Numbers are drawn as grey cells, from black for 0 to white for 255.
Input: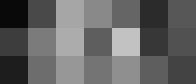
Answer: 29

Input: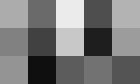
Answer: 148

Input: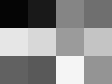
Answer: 97

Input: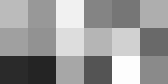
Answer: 42

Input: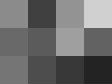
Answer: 117

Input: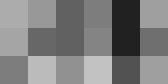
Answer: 125
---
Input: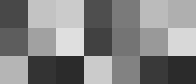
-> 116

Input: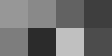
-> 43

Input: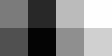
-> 4

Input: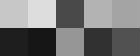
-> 150

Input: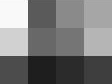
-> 104

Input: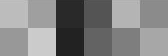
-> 99

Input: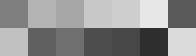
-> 71
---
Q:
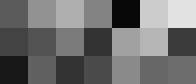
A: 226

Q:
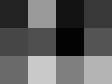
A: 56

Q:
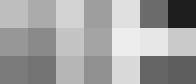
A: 30

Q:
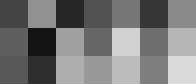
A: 138

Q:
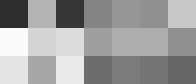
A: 199

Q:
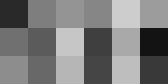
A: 156

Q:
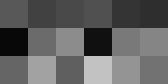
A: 46

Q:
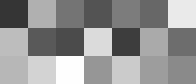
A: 234
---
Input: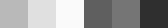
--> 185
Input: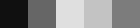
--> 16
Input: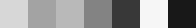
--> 215
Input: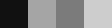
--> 17
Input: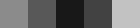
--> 139
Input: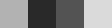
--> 178
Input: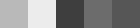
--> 185
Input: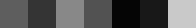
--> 94
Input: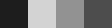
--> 29
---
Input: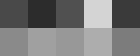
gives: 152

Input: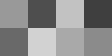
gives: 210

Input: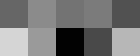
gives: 2

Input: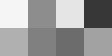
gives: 128

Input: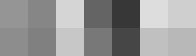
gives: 70

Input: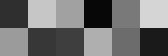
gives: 175

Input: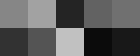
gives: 193

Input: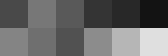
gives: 140

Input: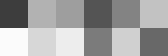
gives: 123
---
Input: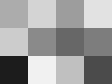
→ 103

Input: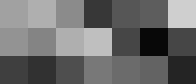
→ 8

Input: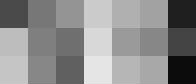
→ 135

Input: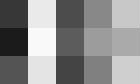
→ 156

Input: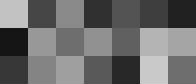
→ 180

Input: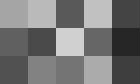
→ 102

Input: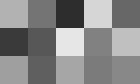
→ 129
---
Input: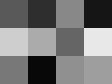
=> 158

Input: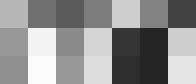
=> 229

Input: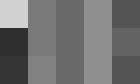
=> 84

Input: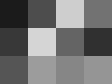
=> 149

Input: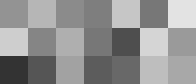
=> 168

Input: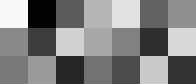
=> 52

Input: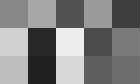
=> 109

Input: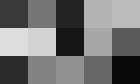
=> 9

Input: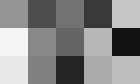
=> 190
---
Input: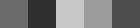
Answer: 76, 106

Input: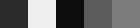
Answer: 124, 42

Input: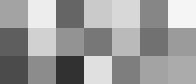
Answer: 245, 75

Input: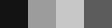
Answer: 92, 19

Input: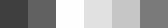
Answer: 122, 63

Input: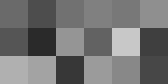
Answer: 143, 176

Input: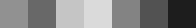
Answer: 29, 145
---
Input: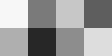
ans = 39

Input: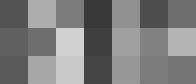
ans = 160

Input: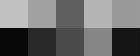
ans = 75

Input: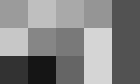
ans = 121

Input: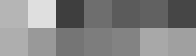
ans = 131

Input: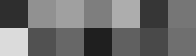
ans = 96
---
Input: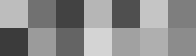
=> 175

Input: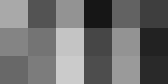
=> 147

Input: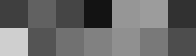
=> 121

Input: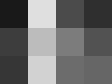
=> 124

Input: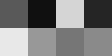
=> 118

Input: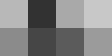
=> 91
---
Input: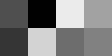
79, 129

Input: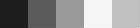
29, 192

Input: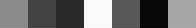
139, 166

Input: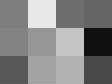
125, 72

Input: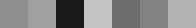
143, 179

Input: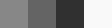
135, 249

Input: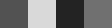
82, 112

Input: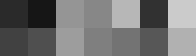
42, 177
